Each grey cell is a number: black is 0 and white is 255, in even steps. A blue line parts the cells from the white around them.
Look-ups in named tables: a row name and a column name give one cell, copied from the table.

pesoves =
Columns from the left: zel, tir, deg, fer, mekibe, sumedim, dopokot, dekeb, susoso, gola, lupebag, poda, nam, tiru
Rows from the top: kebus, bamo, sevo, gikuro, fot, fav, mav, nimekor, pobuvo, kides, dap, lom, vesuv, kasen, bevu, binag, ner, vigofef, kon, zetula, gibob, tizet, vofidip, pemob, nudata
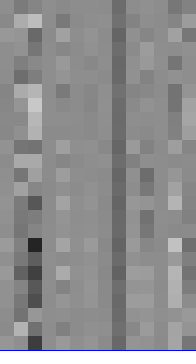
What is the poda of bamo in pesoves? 140
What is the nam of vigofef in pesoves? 193
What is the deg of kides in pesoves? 178
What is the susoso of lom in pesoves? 109
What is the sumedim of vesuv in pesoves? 142
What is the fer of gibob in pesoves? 142
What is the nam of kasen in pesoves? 162
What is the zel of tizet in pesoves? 145
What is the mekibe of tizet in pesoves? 149
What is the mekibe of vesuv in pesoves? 157
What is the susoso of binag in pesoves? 105
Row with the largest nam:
vigofef

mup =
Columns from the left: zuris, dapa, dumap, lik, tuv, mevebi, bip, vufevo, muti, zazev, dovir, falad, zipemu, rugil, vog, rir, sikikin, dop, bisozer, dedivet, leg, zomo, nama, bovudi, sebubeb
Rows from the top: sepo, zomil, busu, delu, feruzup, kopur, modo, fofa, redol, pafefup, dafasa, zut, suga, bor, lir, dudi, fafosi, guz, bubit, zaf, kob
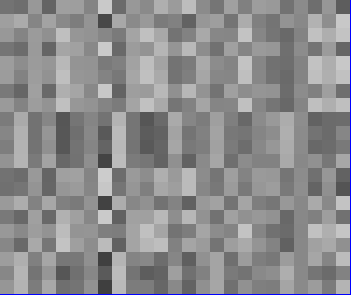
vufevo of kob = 63
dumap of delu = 154
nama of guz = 161
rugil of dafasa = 121
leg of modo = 108
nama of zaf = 117
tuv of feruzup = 184
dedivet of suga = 152
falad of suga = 175
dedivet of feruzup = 113
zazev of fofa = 164
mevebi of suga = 161
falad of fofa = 169
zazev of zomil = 138
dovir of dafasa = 89
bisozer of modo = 149
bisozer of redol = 139
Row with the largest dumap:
guz

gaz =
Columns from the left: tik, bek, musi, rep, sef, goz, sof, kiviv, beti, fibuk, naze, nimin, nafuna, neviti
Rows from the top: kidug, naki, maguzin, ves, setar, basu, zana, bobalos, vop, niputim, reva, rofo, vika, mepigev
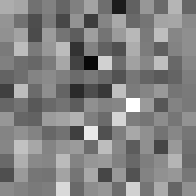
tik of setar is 128
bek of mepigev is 130
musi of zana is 107
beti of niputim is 126
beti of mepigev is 109
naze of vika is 131
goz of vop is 179
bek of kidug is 166
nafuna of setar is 104
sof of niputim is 234
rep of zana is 143
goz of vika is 117

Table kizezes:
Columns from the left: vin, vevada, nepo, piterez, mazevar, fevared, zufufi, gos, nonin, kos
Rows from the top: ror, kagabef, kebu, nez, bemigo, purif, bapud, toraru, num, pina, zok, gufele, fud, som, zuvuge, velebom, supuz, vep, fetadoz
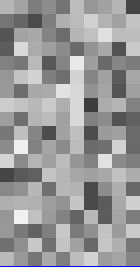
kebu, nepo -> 169
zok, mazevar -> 138
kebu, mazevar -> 108
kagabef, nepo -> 75
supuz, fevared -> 123
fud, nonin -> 193
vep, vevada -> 143
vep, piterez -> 112
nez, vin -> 92
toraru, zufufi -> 60
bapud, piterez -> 170
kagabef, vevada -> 101
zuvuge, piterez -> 158
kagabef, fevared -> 187
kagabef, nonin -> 161
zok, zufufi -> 107
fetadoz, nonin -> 164

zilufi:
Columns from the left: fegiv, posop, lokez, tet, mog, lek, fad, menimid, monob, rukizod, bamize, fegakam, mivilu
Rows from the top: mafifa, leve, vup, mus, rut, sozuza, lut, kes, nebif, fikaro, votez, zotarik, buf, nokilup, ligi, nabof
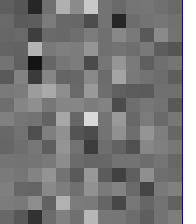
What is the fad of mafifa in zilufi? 200
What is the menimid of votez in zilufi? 110
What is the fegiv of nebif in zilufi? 128
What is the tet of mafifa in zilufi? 112
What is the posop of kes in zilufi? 133
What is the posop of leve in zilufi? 91
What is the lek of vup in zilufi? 110
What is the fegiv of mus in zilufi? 100
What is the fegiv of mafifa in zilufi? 95
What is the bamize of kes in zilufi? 119
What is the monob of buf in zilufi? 65
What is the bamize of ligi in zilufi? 102
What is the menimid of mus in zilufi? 112
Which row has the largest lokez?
mus

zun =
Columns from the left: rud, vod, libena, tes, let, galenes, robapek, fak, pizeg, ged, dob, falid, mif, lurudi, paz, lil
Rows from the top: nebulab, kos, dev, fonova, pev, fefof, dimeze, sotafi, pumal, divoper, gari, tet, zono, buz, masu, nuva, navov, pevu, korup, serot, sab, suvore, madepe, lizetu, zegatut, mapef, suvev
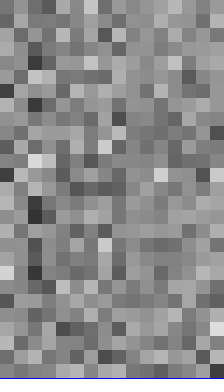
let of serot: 124
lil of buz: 159
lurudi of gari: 155
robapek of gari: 125
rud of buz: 171
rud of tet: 131
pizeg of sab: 149
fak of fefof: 107
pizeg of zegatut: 164

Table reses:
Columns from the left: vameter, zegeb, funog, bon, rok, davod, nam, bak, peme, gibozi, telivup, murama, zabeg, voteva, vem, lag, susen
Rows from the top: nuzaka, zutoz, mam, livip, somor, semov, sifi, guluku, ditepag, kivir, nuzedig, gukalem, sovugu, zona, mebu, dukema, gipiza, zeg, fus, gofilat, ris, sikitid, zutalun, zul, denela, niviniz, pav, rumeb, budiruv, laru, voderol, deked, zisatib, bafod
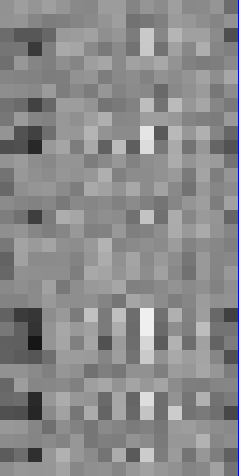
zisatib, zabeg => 155
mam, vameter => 108
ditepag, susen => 153
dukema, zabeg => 172
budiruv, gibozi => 101
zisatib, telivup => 204
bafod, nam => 143
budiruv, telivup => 221
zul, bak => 123
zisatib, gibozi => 90
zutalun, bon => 141
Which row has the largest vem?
zul

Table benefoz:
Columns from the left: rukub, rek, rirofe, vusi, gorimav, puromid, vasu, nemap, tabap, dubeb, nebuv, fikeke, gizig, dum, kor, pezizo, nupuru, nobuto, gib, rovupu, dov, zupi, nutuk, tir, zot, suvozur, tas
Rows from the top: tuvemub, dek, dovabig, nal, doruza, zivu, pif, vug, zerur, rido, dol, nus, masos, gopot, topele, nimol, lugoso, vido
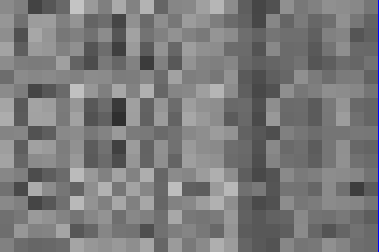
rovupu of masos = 83
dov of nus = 112
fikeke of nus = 143
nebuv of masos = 174
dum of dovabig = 130
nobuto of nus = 104
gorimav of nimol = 131
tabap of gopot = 118
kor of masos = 156
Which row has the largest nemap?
gopot

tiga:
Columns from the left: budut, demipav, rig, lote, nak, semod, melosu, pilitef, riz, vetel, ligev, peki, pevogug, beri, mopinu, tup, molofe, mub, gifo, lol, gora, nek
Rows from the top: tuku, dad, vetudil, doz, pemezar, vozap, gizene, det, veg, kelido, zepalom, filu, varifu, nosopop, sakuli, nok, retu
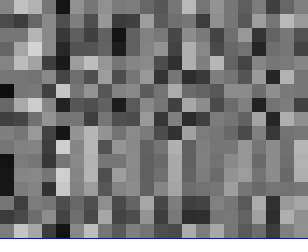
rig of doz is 211
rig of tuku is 177
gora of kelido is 115
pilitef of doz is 99
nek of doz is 67
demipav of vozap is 118
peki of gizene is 115
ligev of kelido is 122
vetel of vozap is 118

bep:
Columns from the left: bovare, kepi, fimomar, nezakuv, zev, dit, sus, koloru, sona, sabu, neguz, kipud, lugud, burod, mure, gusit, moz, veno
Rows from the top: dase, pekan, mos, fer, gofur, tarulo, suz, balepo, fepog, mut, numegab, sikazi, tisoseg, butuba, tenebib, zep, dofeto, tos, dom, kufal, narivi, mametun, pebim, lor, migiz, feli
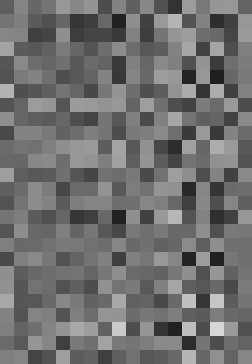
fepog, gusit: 100
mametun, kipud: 73
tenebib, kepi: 115
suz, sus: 72
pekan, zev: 102
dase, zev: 152
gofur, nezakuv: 101
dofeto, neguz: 111
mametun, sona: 169
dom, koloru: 129
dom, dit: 100
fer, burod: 167
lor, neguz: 149
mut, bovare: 73
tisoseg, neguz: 74
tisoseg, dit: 85
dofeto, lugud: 104
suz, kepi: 79
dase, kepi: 132
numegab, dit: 152

